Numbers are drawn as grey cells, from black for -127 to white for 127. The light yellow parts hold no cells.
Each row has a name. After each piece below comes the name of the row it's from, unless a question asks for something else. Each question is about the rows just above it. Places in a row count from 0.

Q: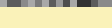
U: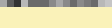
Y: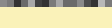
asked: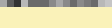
U
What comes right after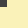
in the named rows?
[-76]
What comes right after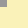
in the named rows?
[-50]
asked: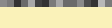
Y
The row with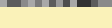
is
Q

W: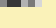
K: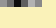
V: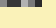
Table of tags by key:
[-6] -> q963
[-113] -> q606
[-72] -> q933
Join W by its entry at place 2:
q933
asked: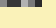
V

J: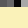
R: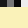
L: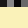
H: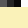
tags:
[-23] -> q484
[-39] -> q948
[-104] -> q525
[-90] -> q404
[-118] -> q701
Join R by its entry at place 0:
q525
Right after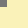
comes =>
[-118]
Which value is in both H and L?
[-118]

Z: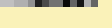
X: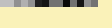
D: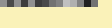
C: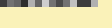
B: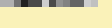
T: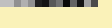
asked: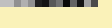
T
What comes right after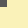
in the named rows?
[-13]
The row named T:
[  64   64   17   48   17  -94 -106  -39  -13 -118  -27 -106   33  -53]
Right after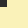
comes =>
[48]
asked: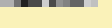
B
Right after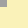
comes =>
[-53]

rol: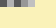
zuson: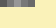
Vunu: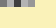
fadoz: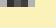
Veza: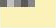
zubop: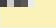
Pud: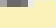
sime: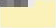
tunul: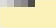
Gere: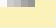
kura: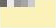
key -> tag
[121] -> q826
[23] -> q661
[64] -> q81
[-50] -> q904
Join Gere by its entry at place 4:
q661
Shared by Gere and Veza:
[64]

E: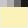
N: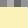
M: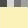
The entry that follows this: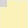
[-9]
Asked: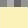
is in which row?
N
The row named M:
[-51  86  -9  32]
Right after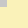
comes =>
[46]
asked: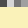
M
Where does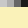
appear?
E

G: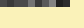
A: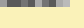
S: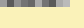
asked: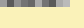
S
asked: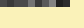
G
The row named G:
[-53 -69 -53 -53 -11 -69 -37   3 -95 -83]
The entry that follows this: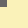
[42]

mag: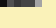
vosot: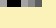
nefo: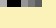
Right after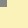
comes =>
[-33]
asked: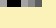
vosot
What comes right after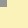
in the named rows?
[-8]
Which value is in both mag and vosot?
[36]
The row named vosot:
[  36 -124 -124   36    7  -33]

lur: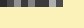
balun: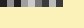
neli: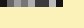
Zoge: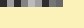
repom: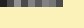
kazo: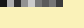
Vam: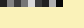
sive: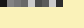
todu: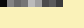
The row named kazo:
[-106   47  -82   18   75   -9  -36   -9  -68]
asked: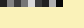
Vam

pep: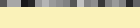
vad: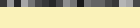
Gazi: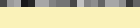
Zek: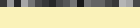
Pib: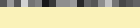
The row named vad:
[ -71   26  -87   39  -11  -55  -71  -87  -55   14  -11 -103  -11  -27
  -27  -55  -71   53   39  -55]
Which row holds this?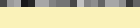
Gazi
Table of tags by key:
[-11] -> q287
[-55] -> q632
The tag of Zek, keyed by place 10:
q287
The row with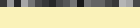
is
Zek

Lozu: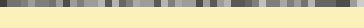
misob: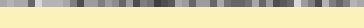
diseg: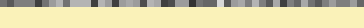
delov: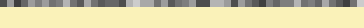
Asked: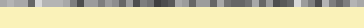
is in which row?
misob
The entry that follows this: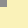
[-25]
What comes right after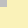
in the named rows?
[-1]

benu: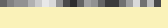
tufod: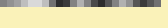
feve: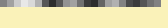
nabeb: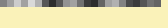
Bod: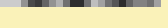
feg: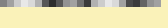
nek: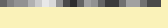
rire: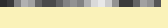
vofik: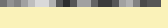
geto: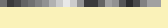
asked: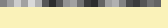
nabeb
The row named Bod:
[ 76  76  76  18 -53 -68 -27  18  49 -14 -82 -82 -14  62  33 -14 -41 -82
 -27   2   2 -14  33]

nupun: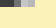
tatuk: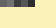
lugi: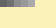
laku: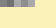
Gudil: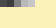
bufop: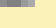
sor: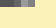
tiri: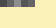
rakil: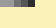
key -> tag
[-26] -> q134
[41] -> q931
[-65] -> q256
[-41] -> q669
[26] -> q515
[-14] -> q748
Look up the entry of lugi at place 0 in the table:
q134
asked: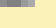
bufop

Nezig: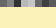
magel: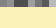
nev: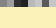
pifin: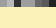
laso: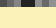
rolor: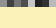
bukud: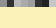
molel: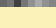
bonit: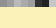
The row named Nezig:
[-23   4 -77  57  70 -23 -62 -37]
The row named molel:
[-23 -10 -62 -10  17  42  17   4]

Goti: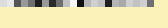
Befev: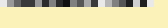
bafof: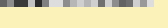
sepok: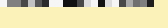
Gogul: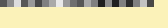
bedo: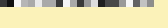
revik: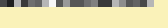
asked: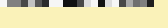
sepok
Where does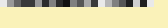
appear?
Befev
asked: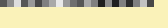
Gogul
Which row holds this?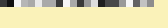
bedo

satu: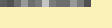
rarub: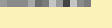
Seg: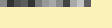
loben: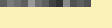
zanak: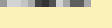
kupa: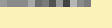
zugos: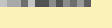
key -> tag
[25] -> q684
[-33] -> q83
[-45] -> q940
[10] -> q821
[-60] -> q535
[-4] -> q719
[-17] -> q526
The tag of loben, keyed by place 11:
q83
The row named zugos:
[ 68  40  40 -17  68 -45 -45  10 -45  10 -17  25 -33]
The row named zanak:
[ 25  83  83  68  40 -60 -76 -45  83  40 -33 -33  40]
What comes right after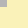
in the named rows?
[10]
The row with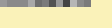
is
kupa
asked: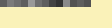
loben
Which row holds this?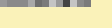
rarub

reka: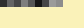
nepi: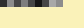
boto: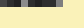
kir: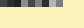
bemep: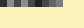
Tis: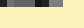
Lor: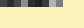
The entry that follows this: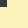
[52]
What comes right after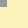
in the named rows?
[12]
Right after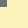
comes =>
[-27]
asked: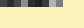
Lor
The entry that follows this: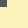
[-105]
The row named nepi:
[ -81   12  -57   -1  -57 -105  -57   40   12]

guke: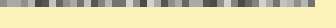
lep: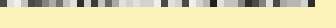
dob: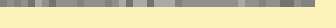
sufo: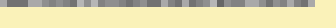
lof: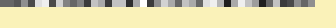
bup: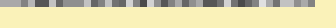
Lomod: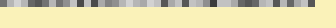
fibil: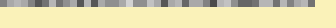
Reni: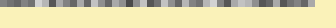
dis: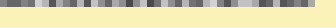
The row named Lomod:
[-13  54  82  54 -25 -41 -13  54 -13  15  66 -53  66 -53  41   2  15  54
  82  54  41  82  66 -41  41  66 -41  66  54  15 -68  66  66  41 -25 -41
 -25  54  66 -41  54 -25  41  66 -41]
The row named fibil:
[  2  41  54  41   2 -41 -13  54 -13  15  41 -41  54 -41  41  15  15  41
  82  15  15  66  41 -41  41  54 -25  41  41   2 -53  54  66  15 -25 -25
 -13  54  54 -13  54   2  41  54 -13]
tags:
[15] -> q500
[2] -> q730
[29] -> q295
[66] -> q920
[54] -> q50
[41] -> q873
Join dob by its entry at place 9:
q500
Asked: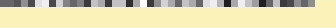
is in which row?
lof
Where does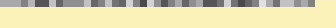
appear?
bup
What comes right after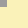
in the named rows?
[-96]

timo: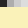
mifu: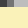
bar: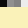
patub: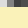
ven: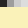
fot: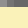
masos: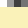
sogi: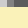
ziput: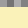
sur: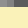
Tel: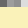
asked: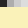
timo
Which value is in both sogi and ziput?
[2]
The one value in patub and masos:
[-63]
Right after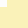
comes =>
[29]
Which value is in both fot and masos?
[-11]
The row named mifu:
[-63 -11  61  61]
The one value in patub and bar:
[2]

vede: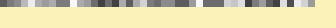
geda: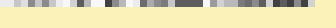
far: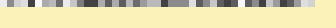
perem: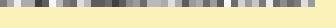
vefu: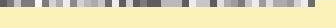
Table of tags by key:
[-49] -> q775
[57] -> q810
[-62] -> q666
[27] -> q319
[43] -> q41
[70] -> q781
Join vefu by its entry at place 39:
q41
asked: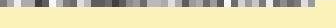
perem
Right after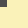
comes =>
[108]

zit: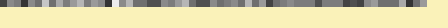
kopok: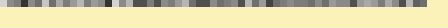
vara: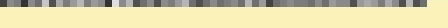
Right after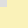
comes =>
[10]
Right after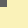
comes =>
[-16]
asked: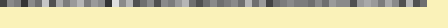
vara
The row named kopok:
[ 83  10  -3 -75  10 -16  70 -16  41  -3  26  54  -3  26  10 -75  83  10
  54 -47 -47  -3 -47  10  -3  26  54 -16 -47 -47  10 -16  -3  10 -47  54
 -16  26 -60 -16  -3  10  -3  -3 -16  10 -16  26  10  10 -47  26  41  26
  -3  41  10 -47  54 -31 -16]

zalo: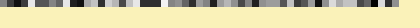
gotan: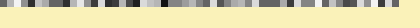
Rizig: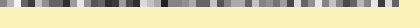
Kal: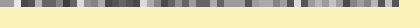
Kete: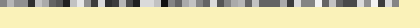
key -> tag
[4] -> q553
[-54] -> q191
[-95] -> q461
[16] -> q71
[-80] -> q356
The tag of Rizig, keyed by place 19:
q356
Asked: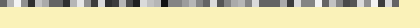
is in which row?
gotan
